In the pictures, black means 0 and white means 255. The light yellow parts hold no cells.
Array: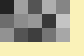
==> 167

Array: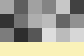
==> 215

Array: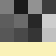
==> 192

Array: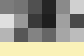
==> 188

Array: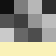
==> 170

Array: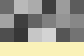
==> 115

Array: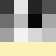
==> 193

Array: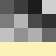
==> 103

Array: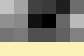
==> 129
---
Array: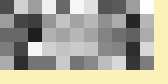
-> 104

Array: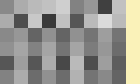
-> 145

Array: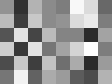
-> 206

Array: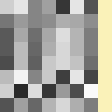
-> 187

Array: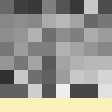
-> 149

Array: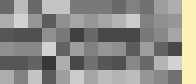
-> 143
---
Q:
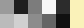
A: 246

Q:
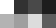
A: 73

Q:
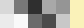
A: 168

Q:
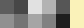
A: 179

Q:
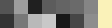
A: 106

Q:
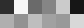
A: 203

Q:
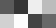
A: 238

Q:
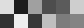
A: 91
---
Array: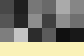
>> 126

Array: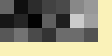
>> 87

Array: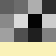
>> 160

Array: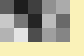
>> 179

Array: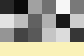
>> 149

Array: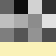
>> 126
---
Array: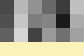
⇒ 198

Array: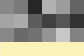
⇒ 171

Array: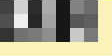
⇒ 238

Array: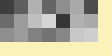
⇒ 155

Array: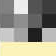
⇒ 142

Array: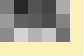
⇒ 97
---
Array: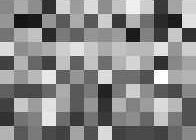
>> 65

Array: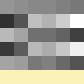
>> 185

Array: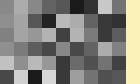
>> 143

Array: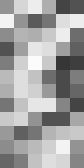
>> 153

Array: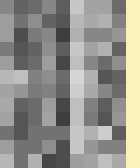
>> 114

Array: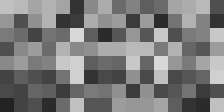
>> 67

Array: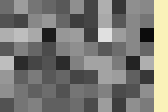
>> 151
